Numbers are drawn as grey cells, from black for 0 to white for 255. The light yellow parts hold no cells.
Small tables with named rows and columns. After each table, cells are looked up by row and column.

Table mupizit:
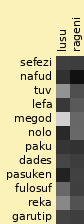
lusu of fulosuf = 104
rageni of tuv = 78
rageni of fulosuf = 63
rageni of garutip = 62
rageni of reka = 82
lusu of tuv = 147
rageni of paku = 50
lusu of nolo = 41
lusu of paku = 53
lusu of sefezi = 63
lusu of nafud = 49
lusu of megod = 209
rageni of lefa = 89
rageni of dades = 61
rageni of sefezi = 61
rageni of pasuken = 65
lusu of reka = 136
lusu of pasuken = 34
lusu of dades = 69
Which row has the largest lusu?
megod

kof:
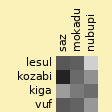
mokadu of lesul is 95
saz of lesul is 87
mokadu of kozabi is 106
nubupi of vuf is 152
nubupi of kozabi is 145
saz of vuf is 89
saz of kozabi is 35
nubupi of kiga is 108
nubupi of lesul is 208
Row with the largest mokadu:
kiga

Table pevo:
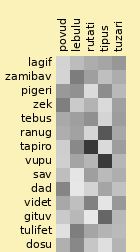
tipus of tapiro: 218
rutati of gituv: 232
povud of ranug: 174
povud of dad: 133
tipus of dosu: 223
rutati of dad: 211
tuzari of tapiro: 157
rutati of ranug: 213
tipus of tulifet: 180

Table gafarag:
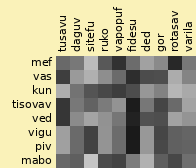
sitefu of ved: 164
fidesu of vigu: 26
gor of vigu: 70
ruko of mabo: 75
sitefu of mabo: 197
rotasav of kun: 182
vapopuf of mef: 49
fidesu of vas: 45
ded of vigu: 152
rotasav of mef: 40
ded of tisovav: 119
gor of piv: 72
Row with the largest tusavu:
kun

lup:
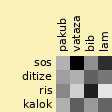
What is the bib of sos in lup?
143
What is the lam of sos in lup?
46
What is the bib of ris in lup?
31
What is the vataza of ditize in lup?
176
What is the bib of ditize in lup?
97
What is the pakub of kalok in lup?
176
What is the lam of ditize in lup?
119
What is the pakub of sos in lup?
178
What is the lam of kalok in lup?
100
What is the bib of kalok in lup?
154
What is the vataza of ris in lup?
208
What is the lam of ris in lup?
230
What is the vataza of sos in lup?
3
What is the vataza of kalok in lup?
94
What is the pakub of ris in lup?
135
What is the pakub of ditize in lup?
159
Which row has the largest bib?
kalok

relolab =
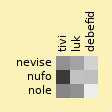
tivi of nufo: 58
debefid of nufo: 191
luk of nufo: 194
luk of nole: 145
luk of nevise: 163
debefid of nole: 237
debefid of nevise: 210
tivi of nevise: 145
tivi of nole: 134
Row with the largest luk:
nufo

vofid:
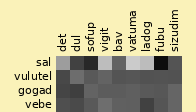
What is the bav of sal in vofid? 99
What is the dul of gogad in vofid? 63
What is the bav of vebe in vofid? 96
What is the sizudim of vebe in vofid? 101
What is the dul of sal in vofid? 65
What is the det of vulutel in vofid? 72
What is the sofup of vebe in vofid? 89
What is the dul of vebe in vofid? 74
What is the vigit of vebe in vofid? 110
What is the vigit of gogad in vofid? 92
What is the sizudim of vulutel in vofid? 82
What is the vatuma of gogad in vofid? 95
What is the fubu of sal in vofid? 14
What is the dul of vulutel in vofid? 109
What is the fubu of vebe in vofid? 85
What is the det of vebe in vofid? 79

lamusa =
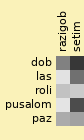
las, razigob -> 226
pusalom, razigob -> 228
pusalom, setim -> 76
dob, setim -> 55
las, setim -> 112
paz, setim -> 161
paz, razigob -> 171
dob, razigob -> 129
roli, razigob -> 194
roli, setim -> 202

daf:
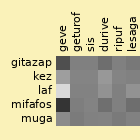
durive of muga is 130
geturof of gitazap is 128
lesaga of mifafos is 110
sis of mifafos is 131
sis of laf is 130
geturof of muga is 123
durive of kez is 152
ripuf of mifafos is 128
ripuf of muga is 122
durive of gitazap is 110
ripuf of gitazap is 128
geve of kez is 158

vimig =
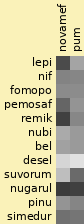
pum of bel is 154
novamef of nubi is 170
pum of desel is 225
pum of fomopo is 140
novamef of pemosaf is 101
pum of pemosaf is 148
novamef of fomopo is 139
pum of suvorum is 106

